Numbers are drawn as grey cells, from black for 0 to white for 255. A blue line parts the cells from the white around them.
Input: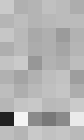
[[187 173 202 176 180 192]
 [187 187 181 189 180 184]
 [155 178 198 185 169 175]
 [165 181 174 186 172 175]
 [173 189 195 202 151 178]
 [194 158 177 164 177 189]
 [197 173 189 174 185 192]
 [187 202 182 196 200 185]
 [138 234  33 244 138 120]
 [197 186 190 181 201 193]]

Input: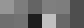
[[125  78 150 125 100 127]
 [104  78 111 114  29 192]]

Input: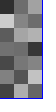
[[109 162  47]
 [133 109 204]
 [165 178  92]
 [109  54 113]
 [119 132  72]
 [ 84 194 129]
 [174 102  67]]

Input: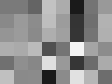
[[116 153 122 122 100 194 172  26]
 [111 178 137 154 140 190 156  52]
 [116 176 149 155 138 174 160  53]
 [165 140 174 170 187  80 116 244]
 [108 171 112 143 135 223 153  54]
 [182 109 192 138 139  26 139 225]]

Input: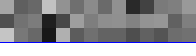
[[127 153 166  95 104 194 146 111 139 106 145  41  66 122]
 [ 97 127  80 114 124  31  71 158 126 142 144 130 147 150]
 [109 113 197 120 104  24 176  92 112  99  99  78  97  84]]

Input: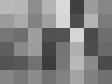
[[156 135 185 183 141 180 217  64]
 [179 123 156 170 131 160 214  77]
 [ 74 111 118 110 158  81  82 213]
 [ 77 105  95 137 156  68 116 176]
 [138  75  83  88 114  60 119 185]
 [128 113 133 121 140 114 130 163]]

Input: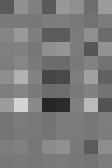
[[110 155  90 144 127  89 151 143]
 [114 124 121 122 120 124 125 121]
 [143 107 133 153 126  91  92 123]
 [ 86 146 127 129 119 143 149 123]
 [130 114 125 134 122 108 108 121]
 [160  97 142 177 130  70  73 125]
 [129 115 125 133 122 108 109 121]
 [186  84 156 212 137  39  43 128]
 [118 125 116 124 121 115 124 123]
 [119 124 116 122 121 117 124 123]
 [ 91 141 125 128 119 139 144 122]
 [116 123 120 121 119 122 123 120]]

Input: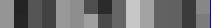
[[ 59 135 149  36  85  66 153 141  78  42 102 199 163  98  96]
 [ 59 124 149  38  85  66 153 141 159  74 102 199 163  98  96]]
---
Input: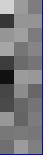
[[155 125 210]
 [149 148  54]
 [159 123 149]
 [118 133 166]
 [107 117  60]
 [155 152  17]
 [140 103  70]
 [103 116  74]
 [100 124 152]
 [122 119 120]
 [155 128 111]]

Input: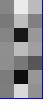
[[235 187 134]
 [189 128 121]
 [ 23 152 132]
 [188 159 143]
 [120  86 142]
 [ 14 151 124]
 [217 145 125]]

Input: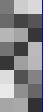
[[205 217 121]
 [ 68  85 105]
 [165  54 182]
 [ 58 186 116]
 [159 184  54]
 [ 82 131 221]
 [143 103 233]
 [169  49 166]]

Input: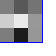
[[ 88 116 127]
 [233 152 206]
 [ 28 151 125]]

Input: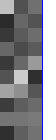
[[ 81 112 192]
 [103  83  43]
 [ 91 109  56]
 [ 75  91 103]
 [104 154  57]
 [203  47  83]
 [143  86 163]
 [ 94 107  60]
 [117 122 116]
 [ 95 114  47]]

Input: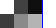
[[ 65  15 255]
 [138 180  60]]

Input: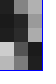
[[132 177  32]
 [ 37 154  26]
 [ 43 172  30]
 [ 84  27 205]
 [123  31 184]]

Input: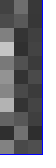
[[110  56  66]
 [ 89  55  75]
 [ 52  64 128]
 [ 48  67 197]
 [ 81  59 121]
 [ 51  74 147]
 [ 73  59 134]
 [ 51  68 179]
 [ 87  63 100]
 [113  46  47]
 [ 73  79 130]]
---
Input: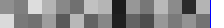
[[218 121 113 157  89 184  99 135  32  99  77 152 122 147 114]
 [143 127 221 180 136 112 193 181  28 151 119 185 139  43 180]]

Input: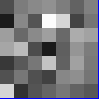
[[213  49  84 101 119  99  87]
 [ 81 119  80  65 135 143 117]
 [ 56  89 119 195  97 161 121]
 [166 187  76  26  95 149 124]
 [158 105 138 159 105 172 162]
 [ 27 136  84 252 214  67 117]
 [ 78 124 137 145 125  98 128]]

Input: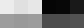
[[157 153 156  76  76  82]
 [236 224 231   5   7  25]]

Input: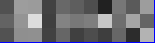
[[ 82 143 144  66 102  64  77  62 103  44 179]
 [ 99 148 221  63 131 120 126 199 110 165 101]
 [ 81 157 155  66 104  94  78  33 119  90 157]]

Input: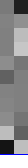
[[ 20 190]
 [189  97]
 [140 116]
 [133 128]
 [130 128]
 [ 97 127]
 [141 118]
 [128 198]
 [128 188]
 [130 144]
 [122  32]]

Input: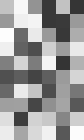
[[236 166 217 241  88 252]
 [222  61 210 200 134 206]
 [159 160  70 144 165  88]
 [104 234 196  77 160 119]
 [ 80  94  68  95 155 213]
 [127 212 124 244  52 178]
 [239  98  78 207 156 233]
 [253 105 234 153  56 173]
 [152 239 244  56  58 154]
 [194 247 147  56 194  53]]

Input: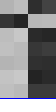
[[191 185  59  59]
 [195 200  35  42]
 [180 184  48  46]
 [192 186  55  61]
 [189 199  42  38]
 [ 53  37 184 186]
 [179 189  46  67]]

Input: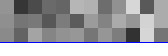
[[138  99 164 133 146 151 118 150 125  50 214 117]
 [143 117 121  87 124  91 155 131 171 149 211 172]
 [148  54  75 106 101 182 177 109 145 215  89 172]]
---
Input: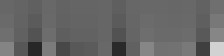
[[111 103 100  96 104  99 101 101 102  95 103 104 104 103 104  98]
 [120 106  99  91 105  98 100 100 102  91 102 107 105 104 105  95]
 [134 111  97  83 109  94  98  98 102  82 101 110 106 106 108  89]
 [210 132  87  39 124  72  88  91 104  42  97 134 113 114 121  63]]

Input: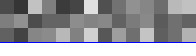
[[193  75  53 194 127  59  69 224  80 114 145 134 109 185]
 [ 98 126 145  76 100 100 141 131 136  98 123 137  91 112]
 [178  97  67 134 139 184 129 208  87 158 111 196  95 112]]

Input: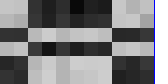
[[193 197 194  50  30  45   9  32  27 199 179]
 [163 183 173  54  33  54  34  45  49 196 199]
 [ 55  50  49 185 204 182 195 199 190  40  41]
 [185 183 193  56  19  53  29  46  39 190 198]
 [ 56  38  49 182 202 180 205 203 204  50  39]
 [ 45  51  43 190 206 180 194 198 205  32  38]]

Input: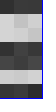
[[ 57  48  58]
 [208 212 194]
 [197 212 208]
 [ 56  50  65]
 [ 71  69  61]
 [210 206 202]
 [ 44  54  59]]

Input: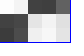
[[ 97 253 244  65  63]
 [224  66  71 229 243]
 [228  60  76 240 247]]

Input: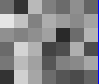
[[100 111  51 185 127 107 143]
 [163 229 194 129 173 155 138]
 [180 144 130 143 161  41 108]
 [ 76 106 212 178  67  78 175]
 [167 119 187 161  86 129 137]
 [ 99  51 208 166 108  85  75]]
